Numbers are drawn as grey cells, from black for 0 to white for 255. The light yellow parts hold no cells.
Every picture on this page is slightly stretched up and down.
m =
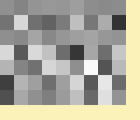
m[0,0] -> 144
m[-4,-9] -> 216
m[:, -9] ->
[144, 115, 143, 216, 180, 63, 80]
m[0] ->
[144, 132, 148, 152, 150, 158, 141, 138, 140]
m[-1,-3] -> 105
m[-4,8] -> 198
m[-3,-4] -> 143
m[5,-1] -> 107
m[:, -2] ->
[138, 172, 151, 110, 84, 231, 223]
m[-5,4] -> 150
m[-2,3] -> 111
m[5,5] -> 213
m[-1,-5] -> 155
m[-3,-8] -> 132
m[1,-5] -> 123
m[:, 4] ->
[150, 123, 150, 109, 198, 159, 155]

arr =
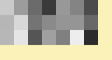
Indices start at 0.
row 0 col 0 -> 202
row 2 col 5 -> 237
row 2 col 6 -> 43
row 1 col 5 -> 149
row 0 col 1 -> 156
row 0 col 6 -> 75
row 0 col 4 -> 152

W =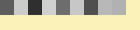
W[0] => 93
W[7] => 184
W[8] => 177

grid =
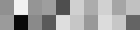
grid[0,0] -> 144
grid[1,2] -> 138
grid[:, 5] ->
[208, 198]
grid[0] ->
[144, 242, 149, 158, 78, 208, 172, 209, 165, 193]

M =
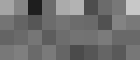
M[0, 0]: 165
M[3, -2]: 89
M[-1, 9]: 119
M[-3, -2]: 131
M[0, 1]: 133
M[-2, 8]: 105
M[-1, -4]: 86
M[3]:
[120, 127, 106, 122, 101, 75, 86, 101, 89, 119]
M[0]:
[165, 133, 30, 109, 171, 179, 77, 107, 120, 200]
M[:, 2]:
[30, 86, 118, 106]
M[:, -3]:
[107, 81, 123, 101]

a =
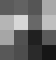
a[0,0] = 91
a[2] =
[166, 81, 32, 90]
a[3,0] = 88
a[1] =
[181, 215, 104, 192]
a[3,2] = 42

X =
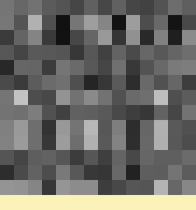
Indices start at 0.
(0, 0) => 117
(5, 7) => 55
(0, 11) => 83
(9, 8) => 131
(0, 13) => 95
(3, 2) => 89
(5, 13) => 61
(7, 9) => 62
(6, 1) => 194
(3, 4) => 85
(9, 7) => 89
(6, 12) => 79
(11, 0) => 45
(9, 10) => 104
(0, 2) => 114
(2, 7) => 153
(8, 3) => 51
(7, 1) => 112
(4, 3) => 60
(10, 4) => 86
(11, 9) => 34
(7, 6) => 95
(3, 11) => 88
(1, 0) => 119
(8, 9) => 45
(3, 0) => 87
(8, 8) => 126
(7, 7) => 89
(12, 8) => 72
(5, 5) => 79
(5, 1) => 59
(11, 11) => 93
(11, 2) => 98
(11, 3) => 77
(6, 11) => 190
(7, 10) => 55

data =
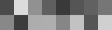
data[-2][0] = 74
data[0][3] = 95
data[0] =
[74, 219, 145, 95, 57, 85, 97, 118]
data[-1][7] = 208
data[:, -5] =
[95, 174]

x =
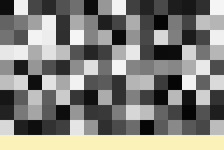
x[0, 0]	13
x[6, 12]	185
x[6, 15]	51
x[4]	[143, 25, 150, 79, 42, 141, 223, 112, 244, 132, 122, 143, 135, 173, 233, 76]
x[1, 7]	30
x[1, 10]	64
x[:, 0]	[13, 99, 115, 231, 143, 190, 22, 34, 216]
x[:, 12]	[29, 122, 127, 12, 135, 5, 185, 66, 137]
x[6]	[22, 92, 194, 95, 203, 54, 16, 172, 49, 128, 62, 9, 185, 18, 208, 51]
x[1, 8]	69
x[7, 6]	54
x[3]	[231, 238, 172, 225, 191, 83, 37, 63, 176, 232, 63, 11, 12, 212, 116, 182]
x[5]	[190, 214, 14, 226, 168, 242, 82, 91, 49, 181, 189, 59, 5, 242, 97, 218]
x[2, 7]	175
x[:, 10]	[35, 64, 72, 63, 122, 189, 62, 189, 6]
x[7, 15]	30
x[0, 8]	243
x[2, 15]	240
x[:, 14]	[47, 192, 69, 116, 233, 97, 208, 82, 71]
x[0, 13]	23
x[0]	[13, 241, 70, 41, 82, 111, 12, 151, 243, 64, 35, 74, 29, 23, 47, 245]
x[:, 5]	[111, 171, 245, 83, 141, 242, 54, 150, 229]
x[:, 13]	[23, 68, 27, 212, 173, 242, 18, 5, 88]

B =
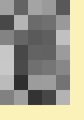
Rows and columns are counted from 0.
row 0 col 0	162
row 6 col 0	129
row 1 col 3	112
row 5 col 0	187
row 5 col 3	157
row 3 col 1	72
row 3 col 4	155
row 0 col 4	88
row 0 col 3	154
